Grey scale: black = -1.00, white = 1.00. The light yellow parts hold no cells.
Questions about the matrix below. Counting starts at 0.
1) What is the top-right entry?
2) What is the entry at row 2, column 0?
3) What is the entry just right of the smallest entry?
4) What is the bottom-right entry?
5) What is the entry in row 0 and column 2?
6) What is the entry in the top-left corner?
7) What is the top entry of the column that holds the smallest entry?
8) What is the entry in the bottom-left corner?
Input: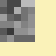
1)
0.47
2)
0.25
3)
0.13
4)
-0.20
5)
-0.44
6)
-0.10
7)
-0.44
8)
-0.10

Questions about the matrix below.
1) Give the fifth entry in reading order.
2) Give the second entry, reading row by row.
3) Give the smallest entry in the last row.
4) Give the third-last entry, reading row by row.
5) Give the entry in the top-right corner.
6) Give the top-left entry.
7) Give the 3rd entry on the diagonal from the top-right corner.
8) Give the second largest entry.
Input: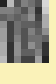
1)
-0.12
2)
0.46
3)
-0.73
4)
-0.48
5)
0.69
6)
-0.73
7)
0.12
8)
0.59

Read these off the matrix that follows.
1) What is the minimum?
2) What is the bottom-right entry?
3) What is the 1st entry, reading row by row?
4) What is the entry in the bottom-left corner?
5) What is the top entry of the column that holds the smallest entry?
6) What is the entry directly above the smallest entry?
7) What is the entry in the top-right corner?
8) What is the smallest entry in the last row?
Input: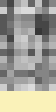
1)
-0.57
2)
0.61
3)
-0.08
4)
0.61
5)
0.51
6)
-0.45
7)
0.04
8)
0.04

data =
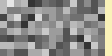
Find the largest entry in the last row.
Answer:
0.58
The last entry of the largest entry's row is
-0.01
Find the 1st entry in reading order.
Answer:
0.46
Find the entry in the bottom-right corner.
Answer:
-0.23
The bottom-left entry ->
-0.12
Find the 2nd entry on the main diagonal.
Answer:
-0.01
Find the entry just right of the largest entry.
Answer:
0.33
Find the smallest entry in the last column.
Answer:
-0.59
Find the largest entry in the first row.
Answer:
0.80
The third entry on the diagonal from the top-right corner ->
0.33
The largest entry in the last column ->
0.46
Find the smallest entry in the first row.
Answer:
-0.59
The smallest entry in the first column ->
-0.46
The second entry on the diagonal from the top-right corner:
-0.35
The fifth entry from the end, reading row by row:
0.22
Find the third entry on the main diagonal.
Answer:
0.69

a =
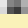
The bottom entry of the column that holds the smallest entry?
-0.54
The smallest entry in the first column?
0.70
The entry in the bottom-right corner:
0.15

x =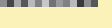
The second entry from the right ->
0.11
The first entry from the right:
-0.32
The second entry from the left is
-0.45
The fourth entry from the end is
0.45

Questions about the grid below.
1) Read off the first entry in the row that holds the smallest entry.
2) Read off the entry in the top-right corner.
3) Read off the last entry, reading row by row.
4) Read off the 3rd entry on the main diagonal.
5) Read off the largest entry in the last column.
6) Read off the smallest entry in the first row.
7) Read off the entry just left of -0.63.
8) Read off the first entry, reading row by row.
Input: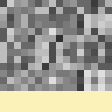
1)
-0.28
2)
0.37
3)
0.37
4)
0.05
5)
0.61
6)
-0.53
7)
0.27
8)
-0.40

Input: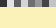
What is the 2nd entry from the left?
0.78
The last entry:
0.53
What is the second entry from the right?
-0.46
